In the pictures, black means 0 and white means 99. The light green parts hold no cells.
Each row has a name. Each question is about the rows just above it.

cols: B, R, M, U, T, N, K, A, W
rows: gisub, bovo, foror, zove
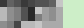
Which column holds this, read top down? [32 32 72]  U
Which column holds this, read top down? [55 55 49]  R
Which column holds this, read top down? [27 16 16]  T
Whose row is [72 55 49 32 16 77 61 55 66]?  bovo
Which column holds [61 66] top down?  K

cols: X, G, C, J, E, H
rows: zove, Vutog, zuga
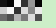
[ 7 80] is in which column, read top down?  X

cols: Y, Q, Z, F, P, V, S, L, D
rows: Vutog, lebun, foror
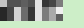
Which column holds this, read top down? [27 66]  L
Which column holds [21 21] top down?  P
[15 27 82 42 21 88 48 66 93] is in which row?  lebun
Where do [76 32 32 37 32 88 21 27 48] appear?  Vutog

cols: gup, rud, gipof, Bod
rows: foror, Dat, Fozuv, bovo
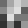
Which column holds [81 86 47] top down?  gipof
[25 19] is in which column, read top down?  gup
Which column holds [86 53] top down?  rud
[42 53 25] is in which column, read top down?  gup

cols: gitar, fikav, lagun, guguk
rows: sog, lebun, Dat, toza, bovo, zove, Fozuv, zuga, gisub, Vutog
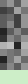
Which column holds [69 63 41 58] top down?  guguk
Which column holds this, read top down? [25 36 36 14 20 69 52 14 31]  gitar

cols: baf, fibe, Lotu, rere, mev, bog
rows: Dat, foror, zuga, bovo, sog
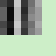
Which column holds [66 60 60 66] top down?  bog
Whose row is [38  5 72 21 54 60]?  zuga
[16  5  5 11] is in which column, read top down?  fibe

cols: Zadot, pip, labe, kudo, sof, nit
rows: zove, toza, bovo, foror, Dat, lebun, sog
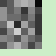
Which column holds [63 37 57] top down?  kudo
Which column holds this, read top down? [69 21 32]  kudo
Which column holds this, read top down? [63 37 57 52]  kudo

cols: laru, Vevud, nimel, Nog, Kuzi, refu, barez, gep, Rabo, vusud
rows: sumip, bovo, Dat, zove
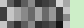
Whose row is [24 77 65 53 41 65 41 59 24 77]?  bovo
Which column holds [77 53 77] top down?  vusud
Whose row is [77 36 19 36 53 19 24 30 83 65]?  sumip
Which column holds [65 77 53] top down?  vusud
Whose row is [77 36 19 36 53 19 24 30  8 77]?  zove

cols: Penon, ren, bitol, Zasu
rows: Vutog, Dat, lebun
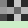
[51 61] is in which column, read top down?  Penon

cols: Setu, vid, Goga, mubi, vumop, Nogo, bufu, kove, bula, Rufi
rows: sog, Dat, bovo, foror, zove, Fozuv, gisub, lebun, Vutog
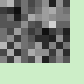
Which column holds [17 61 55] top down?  Nogo
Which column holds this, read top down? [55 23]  vid

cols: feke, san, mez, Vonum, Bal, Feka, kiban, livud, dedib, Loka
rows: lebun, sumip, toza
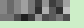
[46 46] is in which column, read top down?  Bal
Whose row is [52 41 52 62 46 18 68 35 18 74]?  sumip
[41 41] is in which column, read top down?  san
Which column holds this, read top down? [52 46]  feke
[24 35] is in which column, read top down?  livud

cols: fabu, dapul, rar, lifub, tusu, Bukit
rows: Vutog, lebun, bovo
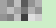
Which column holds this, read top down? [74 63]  rar
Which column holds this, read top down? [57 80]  Bukit

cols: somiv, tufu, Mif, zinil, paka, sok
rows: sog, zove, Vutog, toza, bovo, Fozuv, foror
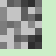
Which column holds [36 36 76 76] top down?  zinil
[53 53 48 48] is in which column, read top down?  somiv
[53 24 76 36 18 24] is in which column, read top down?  sok
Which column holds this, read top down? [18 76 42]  paka
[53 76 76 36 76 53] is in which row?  zove
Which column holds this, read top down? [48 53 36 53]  Mif

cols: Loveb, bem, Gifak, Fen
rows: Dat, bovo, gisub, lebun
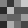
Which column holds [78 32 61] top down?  Fen
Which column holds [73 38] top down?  bem
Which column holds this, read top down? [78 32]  Fen
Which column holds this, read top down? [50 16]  Loveb

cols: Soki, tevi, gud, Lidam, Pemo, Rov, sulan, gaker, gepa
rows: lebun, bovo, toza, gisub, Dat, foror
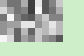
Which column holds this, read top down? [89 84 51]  gaker
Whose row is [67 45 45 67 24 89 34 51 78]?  lebun
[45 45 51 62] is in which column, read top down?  gud

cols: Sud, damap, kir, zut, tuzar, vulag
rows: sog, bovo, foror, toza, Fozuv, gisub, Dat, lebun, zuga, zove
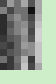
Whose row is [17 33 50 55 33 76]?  toza
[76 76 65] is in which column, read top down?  vulag

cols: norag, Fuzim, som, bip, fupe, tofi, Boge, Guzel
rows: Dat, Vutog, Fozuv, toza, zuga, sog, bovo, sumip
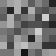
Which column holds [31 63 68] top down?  som
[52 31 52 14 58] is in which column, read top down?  fupe

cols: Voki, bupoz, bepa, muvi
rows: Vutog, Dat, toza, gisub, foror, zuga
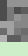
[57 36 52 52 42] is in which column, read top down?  muvi
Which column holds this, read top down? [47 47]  bupoz
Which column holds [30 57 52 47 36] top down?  bepa
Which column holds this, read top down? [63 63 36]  bupoz
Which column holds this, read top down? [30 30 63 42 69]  Voki
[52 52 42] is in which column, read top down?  muvi
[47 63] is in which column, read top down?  bupoz

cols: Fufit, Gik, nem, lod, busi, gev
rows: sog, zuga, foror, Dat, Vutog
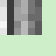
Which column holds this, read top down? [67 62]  lod
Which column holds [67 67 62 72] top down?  lod
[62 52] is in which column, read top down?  nem
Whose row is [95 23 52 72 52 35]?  Dat

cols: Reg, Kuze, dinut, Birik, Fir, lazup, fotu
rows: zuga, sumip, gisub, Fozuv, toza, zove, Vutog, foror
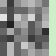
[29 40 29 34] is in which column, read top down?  Reg
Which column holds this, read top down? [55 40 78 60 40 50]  dinut
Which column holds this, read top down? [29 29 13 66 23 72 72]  Kuze
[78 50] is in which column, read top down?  Birik
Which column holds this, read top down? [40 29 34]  Reg

